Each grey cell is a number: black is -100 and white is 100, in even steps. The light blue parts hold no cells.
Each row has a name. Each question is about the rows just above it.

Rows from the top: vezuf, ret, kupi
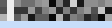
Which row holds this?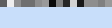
vezuf
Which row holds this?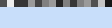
ret

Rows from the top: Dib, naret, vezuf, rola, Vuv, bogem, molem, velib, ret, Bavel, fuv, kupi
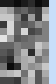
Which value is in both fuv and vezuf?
[56]
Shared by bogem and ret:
[-11]

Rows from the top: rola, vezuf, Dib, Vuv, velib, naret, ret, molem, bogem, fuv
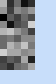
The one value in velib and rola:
[41]
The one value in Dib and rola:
[-16]
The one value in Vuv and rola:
[-87]
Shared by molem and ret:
[18]
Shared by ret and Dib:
[-16]

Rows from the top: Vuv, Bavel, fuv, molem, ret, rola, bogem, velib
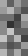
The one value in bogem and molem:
[-36]
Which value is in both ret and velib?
[-25]
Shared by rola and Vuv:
[-12]

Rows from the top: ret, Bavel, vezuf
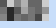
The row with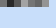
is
Bavel
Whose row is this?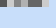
ret
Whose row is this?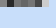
vezuf

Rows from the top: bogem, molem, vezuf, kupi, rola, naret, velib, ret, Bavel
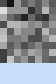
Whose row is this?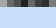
vezuf
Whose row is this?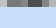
naret
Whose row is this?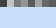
Bavel
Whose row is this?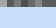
velib

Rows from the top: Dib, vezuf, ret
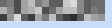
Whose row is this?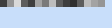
ret
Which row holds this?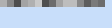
vezuf

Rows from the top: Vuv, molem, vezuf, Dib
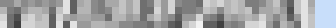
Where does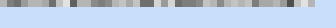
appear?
molem
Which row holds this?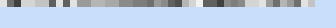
Dib

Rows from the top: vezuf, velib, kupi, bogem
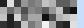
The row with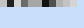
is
kupi
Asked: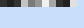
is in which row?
bogem

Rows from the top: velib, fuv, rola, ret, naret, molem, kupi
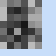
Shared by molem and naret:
[-71]
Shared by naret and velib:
[-11]
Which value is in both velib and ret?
[-36]
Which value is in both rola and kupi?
[47]
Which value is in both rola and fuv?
[47]

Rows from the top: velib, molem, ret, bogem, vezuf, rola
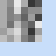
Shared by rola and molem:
[1]
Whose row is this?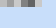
rola

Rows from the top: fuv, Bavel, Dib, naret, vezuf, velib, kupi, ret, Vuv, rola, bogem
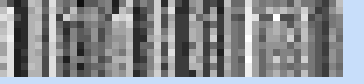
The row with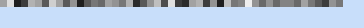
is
ret
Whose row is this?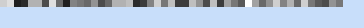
Vuv
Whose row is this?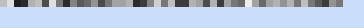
vezuf
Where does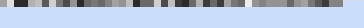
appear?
kupi
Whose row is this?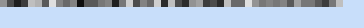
fuv

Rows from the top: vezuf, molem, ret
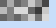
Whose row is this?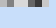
molem
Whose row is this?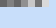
ret
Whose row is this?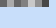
vezuf

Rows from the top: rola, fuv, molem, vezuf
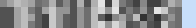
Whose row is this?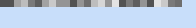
fuv
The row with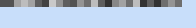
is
molem
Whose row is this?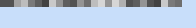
vezuf
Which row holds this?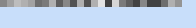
rola

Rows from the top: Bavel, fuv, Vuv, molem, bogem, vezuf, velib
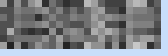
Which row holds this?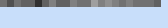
Vuv
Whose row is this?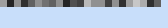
velib

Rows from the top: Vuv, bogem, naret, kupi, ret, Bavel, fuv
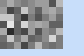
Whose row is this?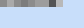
Vuv
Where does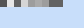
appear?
kupi
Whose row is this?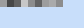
bogem

